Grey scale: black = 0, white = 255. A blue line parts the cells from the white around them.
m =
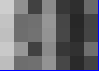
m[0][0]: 206
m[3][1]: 151
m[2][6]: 68
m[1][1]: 109
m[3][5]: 49
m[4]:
[189, 110, 112, 147, 71, 42, 67]
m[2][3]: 147
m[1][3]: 150
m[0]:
[206, 144, 65, 138, 55, 46, 106]
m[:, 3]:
[138, 150, 147, 138, 147]
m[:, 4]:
[55, 70, 71, 55, 71]

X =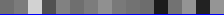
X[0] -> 111
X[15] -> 149
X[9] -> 114
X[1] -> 123
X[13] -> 148
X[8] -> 121

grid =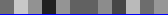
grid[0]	110
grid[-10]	146
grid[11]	151

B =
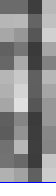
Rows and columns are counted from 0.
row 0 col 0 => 107
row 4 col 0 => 103
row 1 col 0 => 182
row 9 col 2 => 61
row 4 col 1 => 170
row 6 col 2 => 95
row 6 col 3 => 165
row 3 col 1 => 118
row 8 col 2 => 59
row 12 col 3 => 204
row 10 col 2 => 62
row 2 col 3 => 208
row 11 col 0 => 115
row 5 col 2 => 96
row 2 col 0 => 167

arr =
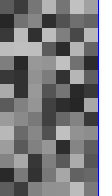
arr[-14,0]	91
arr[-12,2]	48
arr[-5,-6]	106
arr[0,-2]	193
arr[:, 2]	[118, 134, 48, 190, 152, 146, 153, 149, 121, 135, 129, 55, 50, 130]
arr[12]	[41, 122, 50, 120, 167, 98, 104]
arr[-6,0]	155
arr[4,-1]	43
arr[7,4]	45
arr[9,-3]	192
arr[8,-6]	138
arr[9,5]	146
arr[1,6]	100
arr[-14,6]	161
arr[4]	[126, 41, 152, 148, 193, 113, 43]
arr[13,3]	145
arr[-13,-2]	111
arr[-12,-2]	72
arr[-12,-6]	187
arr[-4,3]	150
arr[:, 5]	[193, 111, 72, 181, 113, 182, 41, 38, 131, 146, 133, 172, 98, 188]
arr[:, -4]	[181, 47, 189, 91, 148, 124, 84, 65, 64, 81, 150, 127, 120, 145]
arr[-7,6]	168
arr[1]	[39, 114, 134, 47, 82, 111, 100]
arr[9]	[184, 106, 135, 81, 192, 146, 141]

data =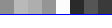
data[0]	142
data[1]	185
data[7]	58

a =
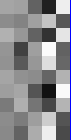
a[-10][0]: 165
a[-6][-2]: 222
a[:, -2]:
[32, 196, 50, 251, 222, 101, 17, 70, 205, 238]
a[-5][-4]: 145
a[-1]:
[137, 99, 172, 238, 74]
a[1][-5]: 140
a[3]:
[149, 65, 159, 251, 98]
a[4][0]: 146
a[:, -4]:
[161, 131, 151, 65, 89, 145, 166, 175, 124, 99]
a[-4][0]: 158
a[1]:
[140, 131, 160, 196, 87]

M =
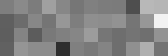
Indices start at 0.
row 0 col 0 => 126
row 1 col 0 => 95
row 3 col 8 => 110
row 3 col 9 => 144
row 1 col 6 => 143
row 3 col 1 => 149
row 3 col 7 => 132
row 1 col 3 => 117
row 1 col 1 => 108
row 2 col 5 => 134
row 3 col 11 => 115
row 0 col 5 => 118
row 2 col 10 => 111
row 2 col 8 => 110

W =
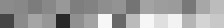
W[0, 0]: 139
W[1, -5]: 223
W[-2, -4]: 155
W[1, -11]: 144
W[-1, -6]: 246
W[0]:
[139, 136, 124, 136, 152, 126, 130, 142, 147, 116, 163, 157, 155, 120, 167, 188]
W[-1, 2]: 165
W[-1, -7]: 187

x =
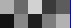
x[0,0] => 176
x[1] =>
[20, 136, 31, 126, 178]
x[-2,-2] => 58

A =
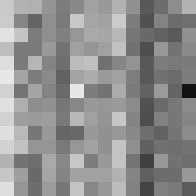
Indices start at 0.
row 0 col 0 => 201
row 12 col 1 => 158
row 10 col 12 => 110
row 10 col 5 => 150
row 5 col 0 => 231
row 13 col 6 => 134
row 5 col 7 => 154
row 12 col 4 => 132
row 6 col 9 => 123
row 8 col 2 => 154
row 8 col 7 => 148
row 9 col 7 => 145
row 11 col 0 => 178
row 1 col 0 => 202
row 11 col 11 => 151
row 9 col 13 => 140
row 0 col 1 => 178
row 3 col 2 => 122
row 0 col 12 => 141
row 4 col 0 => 221
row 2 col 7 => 166
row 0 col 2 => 176
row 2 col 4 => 128
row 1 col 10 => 81
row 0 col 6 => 161
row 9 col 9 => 136
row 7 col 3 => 145
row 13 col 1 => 149
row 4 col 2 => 181
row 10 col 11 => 112
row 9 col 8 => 151
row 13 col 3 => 156
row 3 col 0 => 189
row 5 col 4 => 98
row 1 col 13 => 111
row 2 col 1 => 197
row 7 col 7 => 150
